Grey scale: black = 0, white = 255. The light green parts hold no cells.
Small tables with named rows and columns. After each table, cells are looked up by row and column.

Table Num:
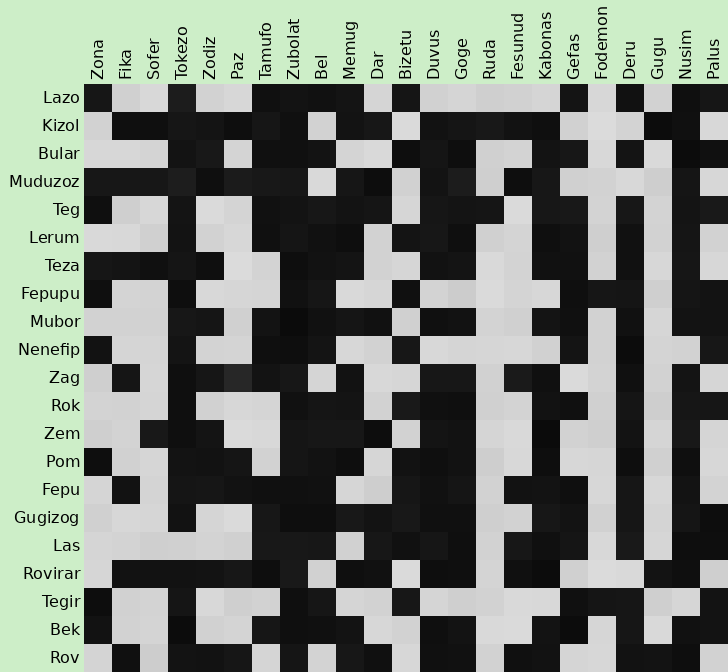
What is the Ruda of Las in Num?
210
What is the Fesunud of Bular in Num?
211
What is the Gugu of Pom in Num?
208
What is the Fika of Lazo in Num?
208
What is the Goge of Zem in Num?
18
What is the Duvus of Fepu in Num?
17
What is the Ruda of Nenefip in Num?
214
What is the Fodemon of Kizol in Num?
219
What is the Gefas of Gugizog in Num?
19
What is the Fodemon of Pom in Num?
214
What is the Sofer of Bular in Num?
212
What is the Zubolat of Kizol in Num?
16
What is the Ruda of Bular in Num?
208
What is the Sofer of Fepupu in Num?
211
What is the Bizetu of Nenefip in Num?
23
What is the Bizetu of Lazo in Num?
21
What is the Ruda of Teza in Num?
217

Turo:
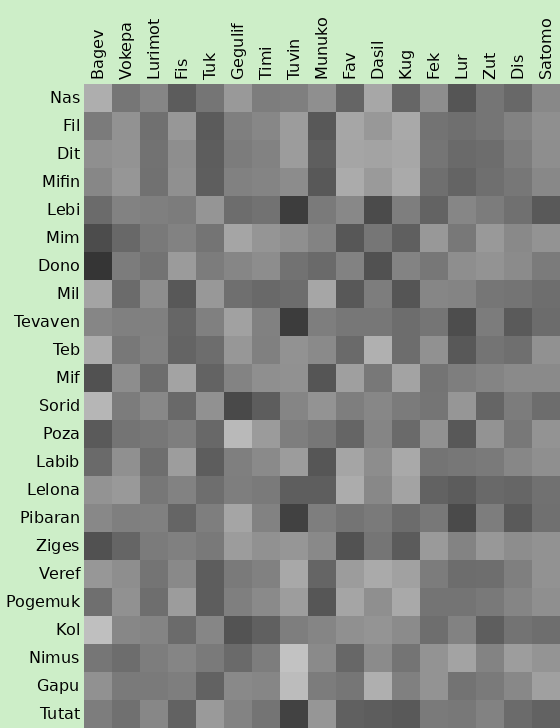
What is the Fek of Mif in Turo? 116
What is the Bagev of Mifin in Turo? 135
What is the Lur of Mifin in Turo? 100
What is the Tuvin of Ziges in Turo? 150
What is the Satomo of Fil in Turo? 143
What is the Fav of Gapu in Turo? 118
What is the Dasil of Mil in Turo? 125
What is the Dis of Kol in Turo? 115

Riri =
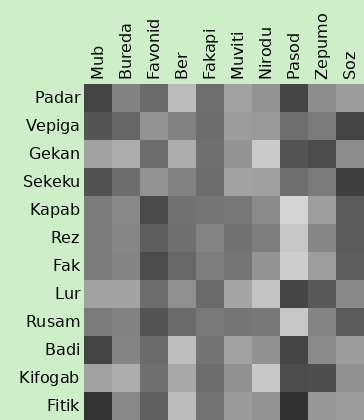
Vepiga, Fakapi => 108
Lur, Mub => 161
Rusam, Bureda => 130
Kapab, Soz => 91
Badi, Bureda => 133
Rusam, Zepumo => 132
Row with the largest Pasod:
Kapab

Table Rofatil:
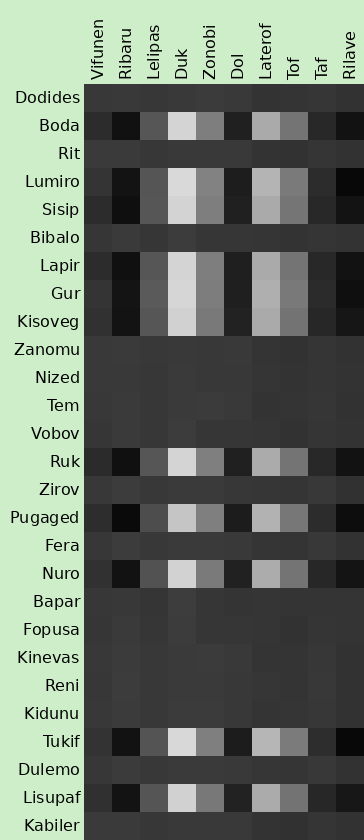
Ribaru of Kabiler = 58
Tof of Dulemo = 53
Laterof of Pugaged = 178
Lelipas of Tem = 55
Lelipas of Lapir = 86
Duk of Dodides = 57
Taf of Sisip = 40
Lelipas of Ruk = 86
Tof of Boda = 116
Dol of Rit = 57
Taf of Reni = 56
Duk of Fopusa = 60
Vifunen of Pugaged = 45
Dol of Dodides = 57
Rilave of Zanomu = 50
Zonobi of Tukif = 127
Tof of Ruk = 116
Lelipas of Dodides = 55
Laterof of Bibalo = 53
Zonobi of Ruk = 127

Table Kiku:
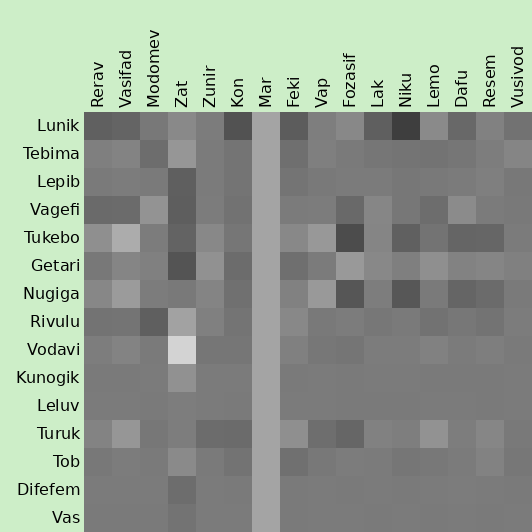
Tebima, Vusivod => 133
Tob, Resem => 130
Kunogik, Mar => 164
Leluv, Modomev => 122
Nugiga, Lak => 125
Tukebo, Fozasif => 76
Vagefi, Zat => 94
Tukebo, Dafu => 101
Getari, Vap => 123
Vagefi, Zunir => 124
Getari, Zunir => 145
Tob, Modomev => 122
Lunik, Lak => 95
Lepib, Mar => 164
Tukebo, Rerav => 143
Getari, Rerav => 120
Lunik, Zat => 137
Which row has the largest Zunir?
Getari

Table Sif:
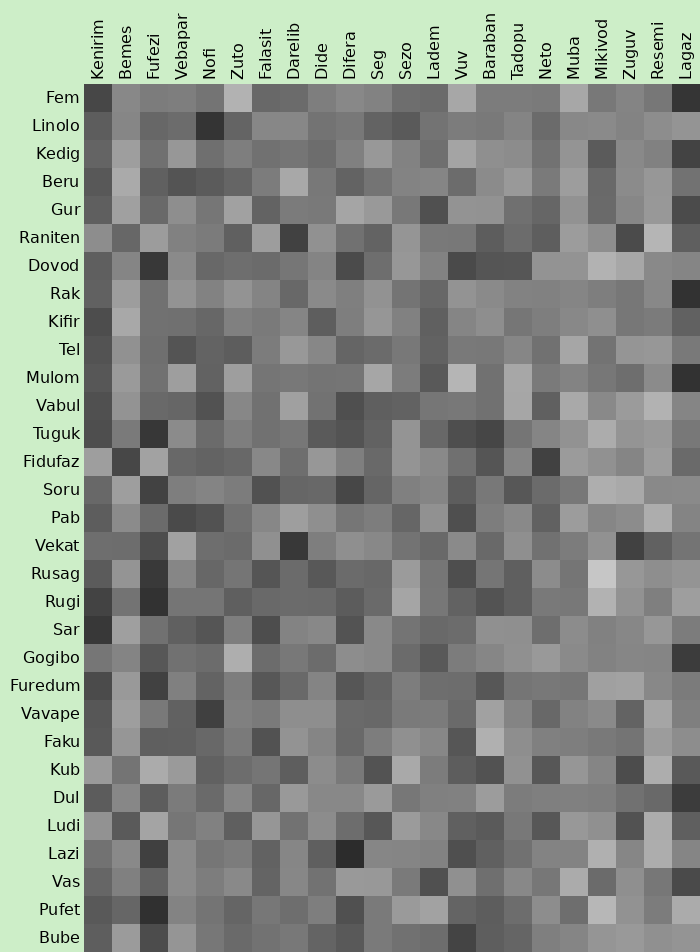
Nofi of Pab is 82
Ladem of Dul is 128
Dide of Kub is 140
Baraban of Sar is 144
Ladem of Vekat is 105
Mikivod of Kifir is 143
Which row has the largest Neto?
Gogibo

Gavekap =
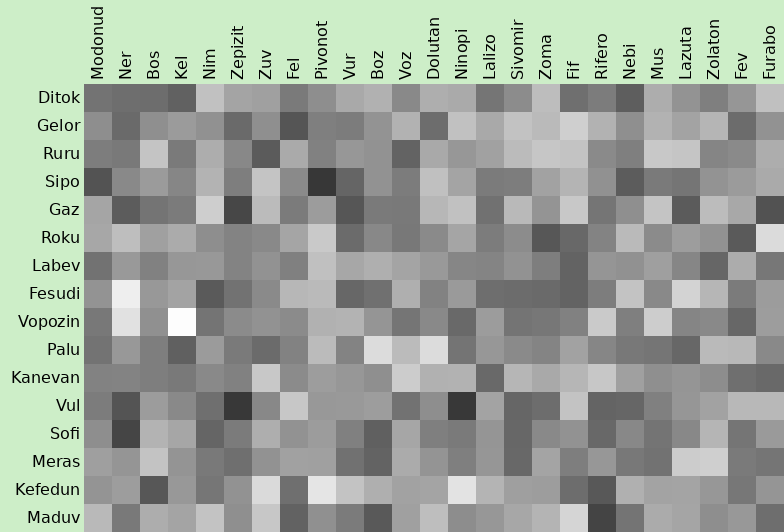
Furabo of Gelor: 146
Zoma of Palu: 132
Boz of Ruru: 146
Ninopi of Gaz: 193
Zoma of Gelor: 186
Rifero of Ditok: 124
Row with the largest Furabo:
Roku

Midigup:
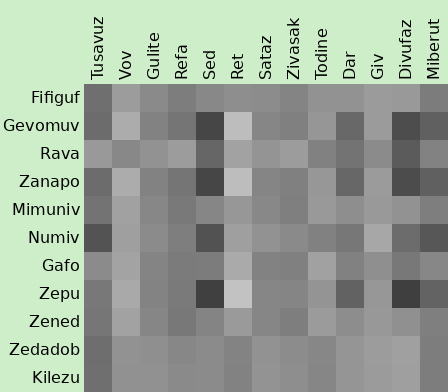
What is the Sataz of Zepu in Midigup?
134
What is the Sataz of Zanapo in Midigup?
133
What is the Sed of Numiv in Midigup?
82
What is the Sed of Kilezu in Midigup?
139
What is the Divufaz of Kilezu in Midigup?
159
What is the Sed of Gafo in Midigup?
124
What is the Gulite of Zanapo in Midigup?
130
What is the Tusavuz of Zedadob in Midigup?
110

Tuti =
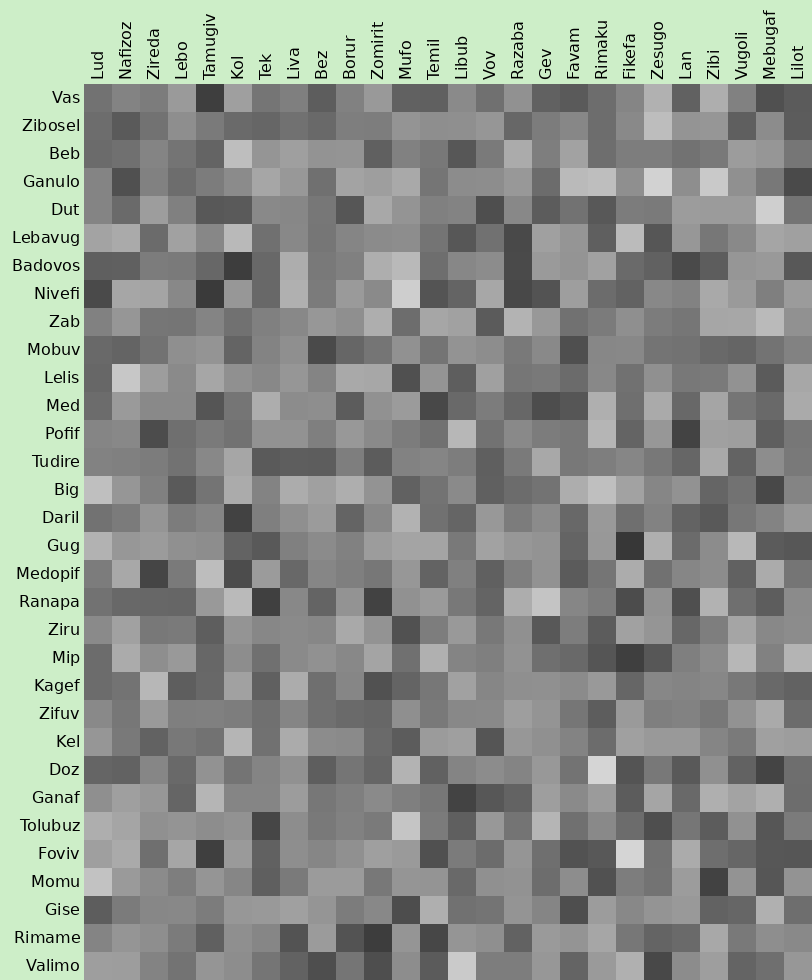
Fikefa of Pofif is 100
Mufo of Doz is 179
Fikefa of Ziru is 161
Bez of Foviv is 134
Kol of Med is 117
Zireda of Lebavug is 107
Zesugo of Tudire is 120
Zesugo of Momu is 115

